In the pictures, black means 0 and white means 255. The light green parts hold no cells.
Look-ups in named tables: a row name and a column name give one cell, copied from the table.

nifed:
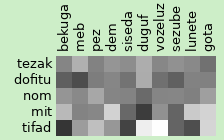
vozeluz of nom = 133
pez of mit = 135
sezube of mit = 100
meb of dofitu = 77
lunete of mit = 202
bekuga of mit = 185
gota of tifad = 213
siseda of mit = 104
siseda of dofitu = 115
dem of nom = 133
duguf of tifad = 238

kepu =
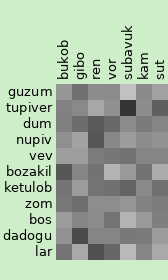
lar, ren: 80
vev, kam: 133
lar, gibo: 169
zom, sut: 125
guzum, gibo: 113
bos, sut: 127
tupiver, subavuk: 53
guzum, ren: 140
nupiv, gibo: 162
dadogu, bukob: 146
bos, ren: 140
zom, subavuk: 149
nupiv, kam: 140
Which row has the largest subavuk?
guzum

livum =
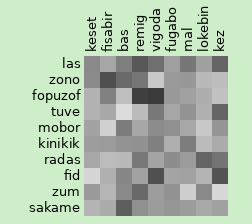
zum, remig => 105
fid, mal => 162
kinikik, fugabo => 175
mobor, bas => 124
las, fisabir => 166
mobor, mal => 168
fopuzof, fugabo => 153
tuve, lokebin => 176
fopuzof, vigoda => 59
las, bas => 126
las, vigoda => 111
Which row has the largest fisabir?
mobor

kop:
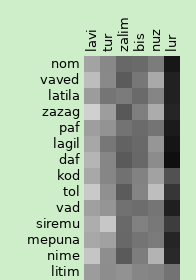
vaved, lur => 33
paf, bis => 107
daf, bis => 104
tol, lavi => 201
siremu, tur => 199
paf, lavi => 158
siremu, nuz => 120
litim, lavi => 156
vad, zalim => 113
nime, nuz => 179
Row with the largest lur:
litim

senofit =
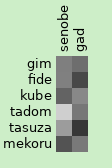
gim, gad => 110
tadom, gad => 119
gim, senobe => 127
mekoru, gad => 121
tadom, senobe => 207
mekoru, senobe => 83
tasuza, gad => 55
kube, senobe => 99
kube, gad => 136
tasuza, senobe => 156
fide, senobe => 128
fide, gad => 72
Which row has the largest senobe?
tadom

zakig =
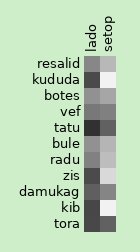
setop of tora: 97
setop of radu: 189
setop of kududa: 242
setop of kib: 242
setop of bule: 181
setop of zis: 217
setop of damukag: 133
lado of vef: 120
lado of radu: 129
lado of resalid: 135
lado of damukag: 95
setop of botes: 166

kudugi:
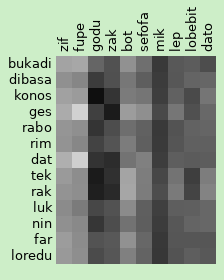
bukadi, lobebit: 92
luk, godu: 71
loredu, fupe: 142
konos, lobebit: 74
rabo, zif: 149
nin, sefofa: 94
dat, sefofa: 128
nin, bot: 114
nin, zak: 77
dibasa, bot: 119
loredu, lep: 83
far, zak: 88
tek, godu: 27
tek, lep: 115
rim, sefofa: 95

